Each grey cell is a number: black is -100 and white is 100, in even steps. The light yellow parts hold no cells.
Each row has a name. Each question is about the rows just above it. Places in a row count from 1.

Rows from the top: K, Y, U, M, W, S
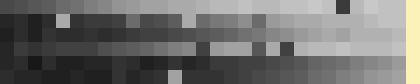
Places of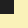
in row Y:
3
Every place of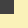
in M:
5 6 7 15 21
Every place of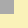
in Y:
5 14 22 23
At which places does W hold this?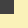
18 19

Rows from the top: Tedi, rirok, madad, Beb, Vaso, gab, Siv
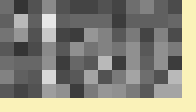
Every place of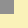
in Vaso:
4 10 12
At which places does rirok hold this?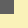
1 3 5 10 11 12
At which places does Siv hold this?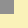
5 9
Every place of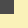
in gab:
5
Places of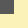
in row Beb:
1 5 11

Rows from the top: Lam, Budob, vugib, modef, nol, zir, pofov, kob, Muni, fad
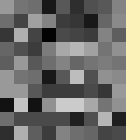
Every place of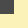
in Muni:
2 3 4 5
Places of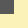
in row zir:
5
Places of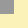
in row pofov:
1 2 9
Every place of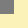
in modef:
4

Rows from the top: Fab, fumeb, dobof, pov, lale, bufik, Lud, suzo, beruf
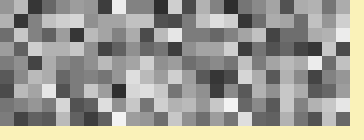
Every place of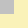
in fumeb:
4 10 11 15 23
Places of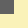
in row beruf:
3 6 8 20

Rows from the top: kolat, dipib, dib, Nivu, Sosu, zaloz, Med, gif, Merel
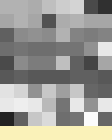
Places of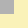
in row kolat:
1 2
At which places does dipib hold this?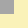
1 3 7 8
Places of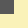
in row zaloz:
1 3 4 5 8
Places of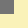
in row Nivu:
2 5 6
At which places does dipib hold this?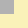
2 6
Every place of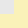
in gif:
1 3 6 8
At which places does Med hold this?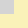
2

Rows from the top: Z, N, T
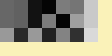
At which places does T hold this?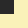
2
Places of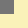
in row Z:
6

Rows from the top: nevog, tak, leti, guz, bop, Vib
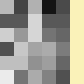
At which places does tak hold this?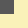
1 2 4 5
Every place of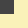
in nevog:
2
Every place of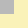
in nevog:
1
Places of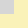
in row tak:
3

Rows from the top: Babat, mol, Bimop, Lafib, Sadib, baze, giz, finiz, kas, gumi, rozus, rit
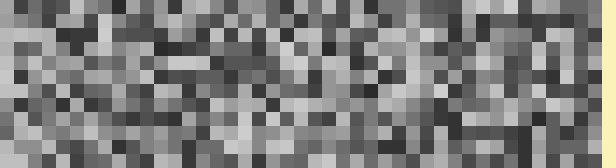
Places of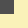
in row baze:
13 20 29 32 37 39
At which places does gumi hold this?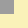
12 25

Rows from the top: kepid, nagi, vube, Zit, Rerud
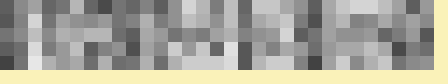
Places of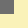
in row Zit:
2 23 31
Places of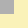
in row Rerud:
4 8 11 13 27

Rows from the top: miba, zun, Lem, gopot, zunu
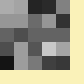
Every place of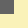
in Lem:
1 3 4 5
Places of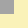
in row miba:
2
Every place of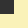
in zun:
5
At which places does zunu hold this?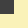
4
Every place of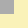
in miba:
1
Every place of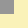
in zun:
1 2 4
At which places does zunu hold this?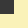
5

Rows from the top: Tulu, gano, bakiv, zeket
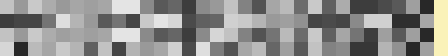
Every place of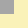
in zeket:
4 12 18
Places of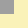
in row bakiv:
5 7 28 30
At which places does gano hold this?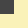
2 3 10 23 25
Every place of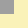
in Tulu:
7 30

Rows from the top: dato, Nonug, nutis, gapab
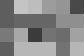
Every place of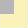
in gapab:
2 3 4 6
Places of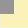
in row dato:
5
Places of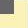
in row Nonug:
2 3 4
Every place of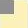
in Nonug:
5 6
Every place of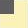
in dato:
1

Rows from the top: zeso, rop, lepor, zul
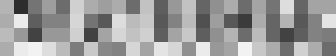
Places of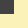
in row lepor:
3 7 21
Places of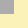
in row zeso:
7 9 17
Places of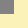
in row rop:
4 5 13 23
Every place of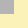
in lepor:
17
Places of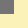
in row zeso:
3 20
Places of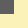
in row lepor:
12 15 22
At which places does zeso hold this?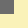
5 10 18

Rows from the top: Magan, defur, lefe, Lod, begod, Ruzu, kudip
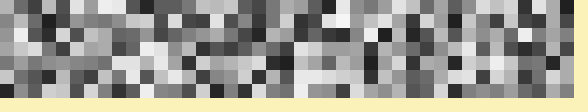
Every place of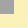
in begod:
13 16 23 32
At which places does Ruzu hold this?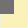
2 39
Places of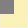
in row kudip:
8 13 17 20 34 36 41
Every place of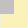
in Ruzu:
8 12 28
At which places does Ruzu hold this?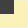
7 15 35
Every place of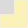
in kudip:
19 26
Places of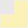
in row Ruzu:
10 13 22 23

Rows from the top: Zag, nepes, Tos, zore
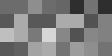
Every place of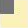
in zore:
5 8
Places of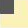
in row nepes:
1 3 4
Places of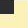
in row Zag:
6 8
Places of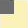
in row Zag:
1 2 4

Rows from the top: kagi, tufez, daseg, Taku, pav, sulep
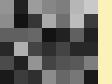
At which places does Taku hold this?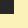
1 6 7
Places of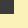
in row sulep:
2
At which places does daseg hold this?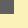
1 2 6
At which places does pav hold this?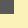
6

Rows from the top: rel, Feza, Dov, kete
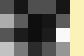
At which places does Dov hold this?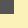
1
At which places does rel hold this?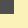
1 3 4
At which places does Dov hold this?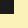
2 4
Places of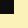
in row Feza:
3
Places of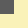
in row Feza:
2 5
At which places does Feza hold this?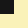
4
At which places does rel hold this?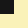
2 5

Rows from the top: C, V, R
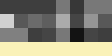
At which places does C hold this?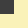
1 2 3 4
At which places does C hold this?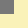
5 7 8
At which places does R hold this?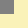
1 2
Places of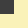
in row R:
3 8
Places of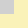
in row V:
1
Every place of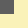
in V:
4

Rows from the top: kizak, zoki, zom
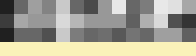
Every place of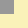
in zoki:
3 4 7 8 9
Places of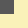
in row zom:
9
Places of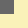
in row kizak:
2 6 10
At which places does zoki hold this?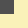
13
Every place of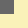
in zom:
2 3 7 11
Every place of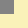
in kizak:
4
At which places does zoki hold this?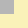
6

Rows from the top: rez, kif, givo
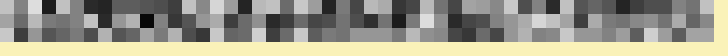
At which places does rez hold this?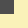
12 38 47 48
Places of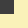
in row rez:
13 46
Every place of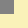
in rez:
2 6 39 49
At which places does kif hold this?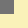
5 25 28 45 48
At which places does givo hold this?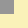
3 26 27 28 37 42 43
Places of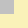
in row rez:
1 5 14 20 41 51
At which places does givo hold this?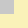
1 16 22 41

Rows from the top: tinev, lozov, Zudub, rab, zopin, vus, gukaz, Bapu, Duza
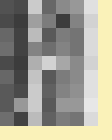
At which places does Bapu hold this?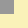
2 5 6
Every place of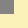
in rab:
3 5
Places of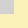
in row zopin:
4 7
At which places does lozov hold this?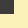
2 5

